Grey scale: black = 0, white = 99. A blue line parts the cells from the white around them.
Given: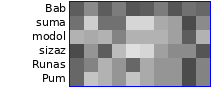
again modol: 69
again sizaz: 54
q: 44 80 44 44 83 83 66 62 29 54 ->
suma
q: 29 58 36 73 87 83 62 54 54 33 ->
sizaz
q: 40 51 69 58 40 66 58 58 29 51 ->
Runas
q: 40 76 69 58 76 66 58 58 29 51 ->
Pum
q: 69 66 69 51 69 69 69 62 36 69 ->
modol

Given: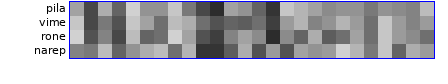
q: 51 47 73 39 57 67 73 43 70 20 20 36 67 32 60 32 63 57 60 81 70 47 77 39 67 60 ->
narep
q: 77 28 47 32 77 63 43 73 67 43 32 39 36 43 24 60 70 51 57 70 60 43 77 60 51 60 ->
vime
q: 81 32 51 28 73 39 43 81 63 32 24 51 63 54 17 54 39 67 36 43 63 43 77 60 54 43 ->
rone

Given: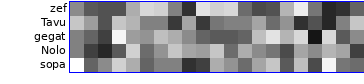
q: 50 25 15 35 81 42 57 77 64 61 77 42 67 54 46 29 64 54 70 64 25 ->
Nolo
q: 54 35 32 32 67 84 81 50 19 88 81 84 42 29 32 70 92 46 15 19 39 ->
zef
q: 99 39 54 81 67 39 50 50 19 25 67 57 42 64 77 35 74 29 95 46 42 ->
sopa
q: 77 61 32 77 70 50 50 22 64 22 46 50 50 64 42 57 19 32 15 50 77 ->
Tavu

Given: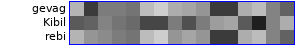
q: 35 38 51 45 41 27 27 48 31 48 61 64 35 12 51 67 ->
Kibil

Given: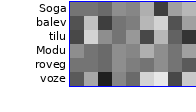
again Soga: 45
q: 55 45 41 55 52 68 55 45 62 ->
Modu

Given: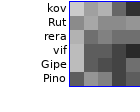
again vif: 36
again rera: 43
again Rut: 54
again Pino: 36
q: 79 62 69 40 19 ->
kov
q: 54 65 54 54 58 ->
Rut

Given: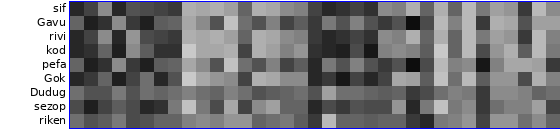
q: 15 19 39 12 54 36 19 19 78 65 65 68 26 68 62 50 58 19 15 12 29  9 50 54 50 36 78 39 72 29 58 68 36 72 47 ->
kod
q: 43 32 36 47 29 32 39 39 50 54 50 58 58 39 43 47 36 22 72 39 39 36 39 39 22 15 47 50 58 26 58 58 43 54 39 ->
riken

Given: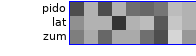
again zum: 66
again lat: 69
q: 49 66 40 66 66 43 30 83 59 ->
zum
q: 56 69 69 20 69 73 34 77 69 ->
lat

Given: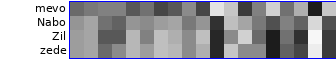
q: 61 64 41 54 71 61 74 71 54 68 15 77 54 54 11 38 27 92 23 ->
zede

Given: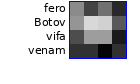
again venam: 19
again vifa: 61

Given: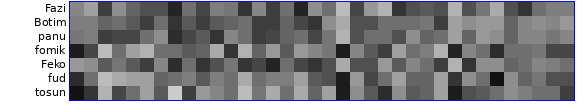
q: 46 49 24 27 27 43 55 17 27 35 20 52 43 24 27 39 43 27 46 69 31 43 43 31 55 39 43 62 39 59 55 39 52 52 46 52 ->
panu
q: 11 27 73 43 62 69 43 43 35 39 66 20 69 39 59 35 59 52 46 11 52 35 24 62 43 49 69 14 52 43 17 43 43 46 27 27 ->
fomik
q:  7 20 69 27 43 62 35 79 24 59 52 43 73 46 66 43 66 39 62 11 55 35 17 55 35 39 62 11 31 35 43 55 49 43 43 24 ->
tosun

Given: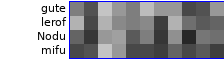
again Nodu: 21
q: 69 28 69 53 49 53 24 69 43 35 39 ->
lerof
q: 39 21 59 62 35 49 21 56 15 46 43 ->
Nodu
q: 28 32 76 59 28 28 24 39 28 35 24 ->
mifu

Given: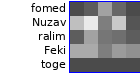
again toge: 29
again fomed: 29
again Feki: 66
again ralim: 36
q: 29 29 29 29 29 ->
toge

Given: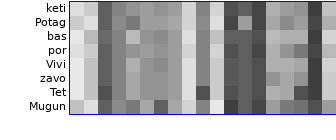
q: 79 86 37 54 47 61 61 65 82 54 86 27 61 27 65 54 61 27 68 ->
Potag
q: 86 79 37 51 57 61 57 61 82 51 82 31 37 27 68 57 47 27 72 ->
por
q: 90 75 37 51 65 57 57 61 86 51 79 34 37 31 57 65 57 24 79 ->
zavo
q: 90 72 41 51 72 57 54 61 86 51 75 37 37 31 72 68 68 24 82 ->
bas

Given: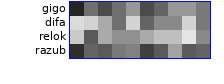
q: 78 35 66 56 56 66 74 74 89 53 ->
relok

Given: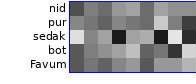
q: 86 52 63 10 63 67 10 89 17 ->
sedak
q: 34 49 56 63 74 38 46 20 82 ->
bot
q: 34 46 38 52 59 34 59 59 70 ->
Favum
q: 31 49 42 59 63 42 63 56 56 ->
nid
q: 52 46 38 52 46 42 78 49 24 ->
pur

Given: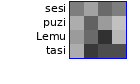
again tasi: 30
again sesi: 49

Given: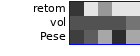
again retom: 89
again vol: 32
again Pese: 65
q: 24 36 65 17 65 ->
Pese
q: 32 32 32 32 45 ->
vol

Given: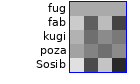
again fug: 66
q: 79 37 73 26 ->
fab

